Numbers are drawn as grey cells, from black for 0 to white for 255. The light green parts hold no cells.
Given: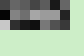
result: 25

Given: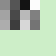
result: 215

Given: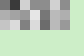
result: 129

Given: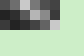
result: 47

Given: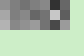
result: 145

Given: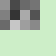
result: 158
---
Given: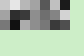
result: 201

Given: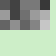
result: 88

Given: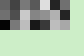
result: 100

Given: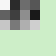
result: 246

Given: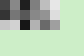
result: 70

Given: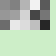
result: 141

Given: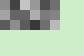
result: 141
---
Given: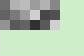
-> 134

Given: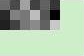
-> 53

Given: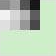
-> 22

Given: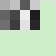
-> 203

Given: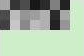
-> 34

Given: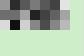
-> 228
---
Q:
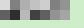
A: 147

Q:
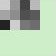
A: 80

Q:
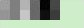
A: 15

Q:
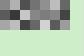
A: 135

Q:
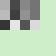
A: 146

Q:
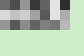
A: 227

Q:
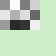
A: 221

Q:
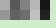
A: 193
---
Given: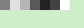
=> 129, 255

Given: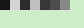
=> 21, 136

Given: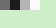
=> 109, 252

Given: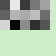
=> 76, 85

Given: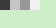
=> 58, 240

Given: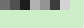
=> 111, 211
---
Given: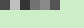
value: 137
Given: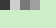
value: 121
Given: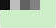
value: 98
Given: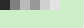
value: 208
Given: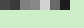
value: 105
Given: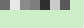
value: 202
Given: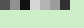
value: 156
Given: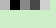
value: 72
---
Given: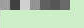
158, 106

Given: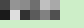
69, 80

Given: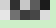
210, 220

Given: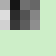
174, 142

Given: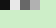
17, 177

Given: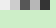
238, 52
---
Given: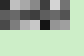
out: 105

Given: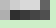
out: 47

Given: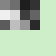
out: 219

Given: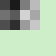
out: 90

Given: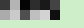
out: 202

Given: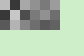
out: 199

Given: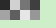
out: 95

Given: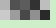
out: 156

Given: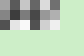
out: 61
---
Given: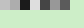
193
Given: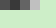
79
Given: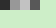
45
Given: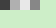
63
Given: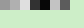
153
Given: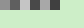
145
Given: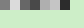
126
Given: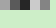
164
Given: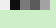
240
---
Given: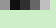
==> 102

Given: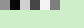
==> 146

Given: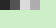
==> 83

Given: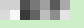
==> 218

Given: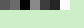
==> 107

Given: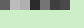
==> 117

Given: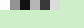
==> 181
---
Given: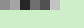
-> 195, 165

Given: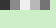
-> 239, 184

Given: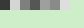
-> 222, 213

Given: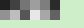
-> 231, 189

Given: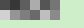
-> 209, 190

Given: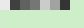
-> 234, 203

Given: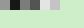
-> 228, 196

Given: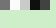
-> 251, 202

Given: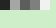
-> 241, 166

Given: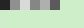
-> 217, 175
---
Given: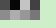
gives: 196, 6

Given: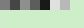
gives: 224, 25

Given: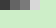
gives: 216, 58

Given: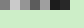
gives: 202, 28

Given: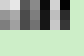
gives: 231, 2

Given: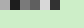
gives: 216, 29
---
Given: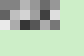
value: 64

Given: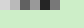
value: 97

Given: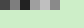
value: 69

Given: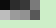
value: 44

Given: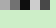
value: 72

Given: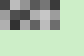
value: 58
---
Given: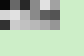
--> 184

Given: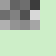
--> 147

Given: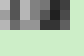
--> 52

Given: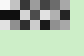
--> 25

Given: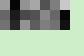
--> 126

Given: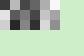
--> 48
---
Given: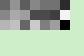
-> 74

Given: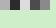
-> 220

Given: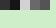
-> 210

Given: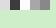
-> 252

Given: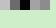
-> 5

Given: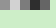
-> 124

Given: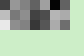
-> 66

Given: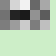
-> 26

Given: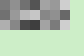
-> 198
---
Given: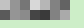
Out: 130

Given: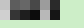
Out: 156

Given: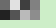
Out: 63

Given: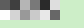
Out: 42

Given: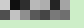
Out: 36

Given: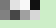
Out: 248

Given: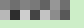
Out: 150

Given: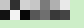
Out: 176

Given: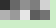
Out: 126

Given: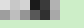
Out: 58
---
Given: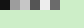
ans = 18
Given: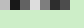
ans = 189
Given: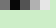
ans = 115
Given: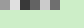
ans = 155
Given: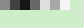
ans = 138
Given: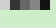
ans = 208
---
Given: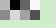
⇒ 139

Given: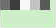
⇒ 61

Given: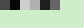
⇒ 206

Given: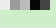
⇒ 155

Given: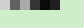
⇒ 170

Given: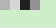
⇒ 180

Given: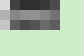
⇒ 75

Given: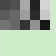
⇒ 103

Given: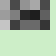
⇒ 62

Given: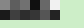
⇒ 45
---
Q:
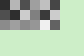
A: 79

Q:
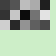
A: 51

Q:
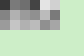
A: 132

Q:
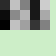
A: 12

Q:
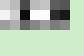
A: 243

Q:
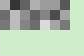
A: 109

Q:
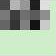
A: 120
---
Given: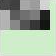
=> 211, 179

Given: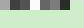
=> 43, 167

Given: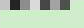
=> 80, 197

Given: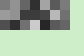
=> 123, 79

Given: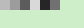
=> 113, 187

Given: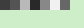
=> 103, 61

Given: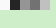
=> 192, 249
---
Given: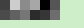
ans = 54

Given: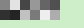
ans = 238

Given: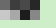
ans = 28

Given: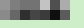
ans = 15

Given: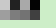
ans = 115

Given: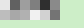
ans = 210

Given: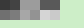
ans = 213

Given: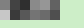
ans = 107
